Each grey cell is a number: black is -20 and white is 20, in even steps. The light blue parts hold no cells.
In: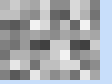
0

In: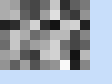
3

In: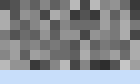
9

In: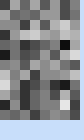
-2

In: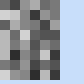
13
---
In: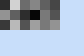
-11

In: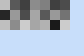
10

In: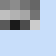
-6

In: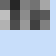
8

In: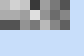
-7

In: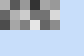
-8

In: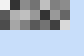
-8

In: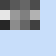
-14

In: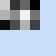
-18

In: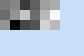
3
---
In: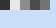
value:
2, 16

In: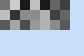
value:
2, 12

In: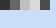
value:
10, 14

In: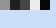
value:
-9, 17

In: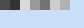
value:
4, 14

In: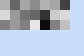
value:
-4, 16
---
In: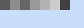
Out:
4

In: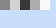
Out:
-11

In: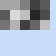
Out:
10

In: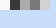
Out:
7

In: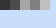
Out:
6

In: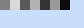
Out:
8

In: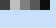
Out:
0
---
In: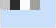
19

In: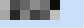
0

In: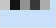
3

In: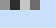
11

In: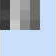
1

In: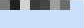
13

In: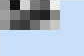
-11

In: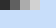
7

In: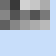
5

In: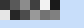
-8
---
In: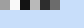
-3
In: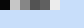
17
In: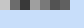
-5
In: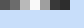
-13
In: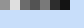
-17
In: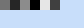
-10
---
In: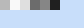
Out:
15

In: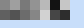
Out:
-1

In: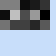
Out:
-18

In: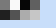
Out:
-19

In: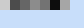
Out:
-4

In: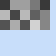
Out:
5

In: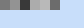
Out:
-11

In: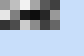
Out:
18

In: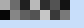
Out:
-15

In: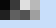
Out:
15
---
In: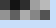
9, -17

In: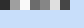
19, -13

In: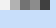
18, -10

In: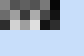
15, -19

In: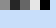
16, -20

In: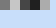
11, -15

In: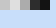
15, -17

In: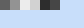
17, -13

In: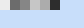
17, -13

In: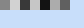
13, -17
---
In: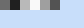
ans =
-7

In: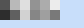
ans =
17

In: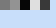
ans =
-11

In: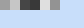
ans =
3

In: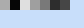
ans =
-9

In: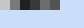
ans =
-7

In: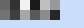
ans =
4
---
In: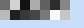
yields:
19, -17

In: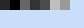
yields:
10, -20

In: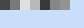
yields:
15, -11

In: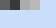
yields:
9, -11

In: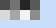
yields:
18, -14

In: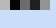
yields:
9, -19
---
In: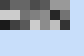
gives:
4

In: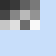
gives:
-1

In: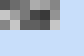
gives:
1

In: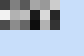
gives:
12

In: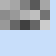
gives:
6

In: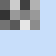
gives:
8

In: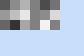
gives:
-2

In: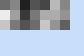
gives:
1

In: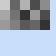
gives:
2

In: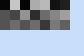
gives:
-15
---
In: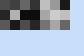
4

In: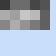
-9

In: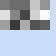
11

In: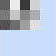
-11

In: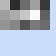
5

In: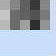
-11

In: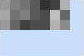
-10
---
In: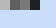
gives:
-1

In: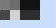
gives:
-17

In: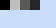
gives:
-6

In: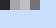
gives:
10

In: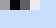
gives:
-5

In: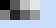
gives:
10
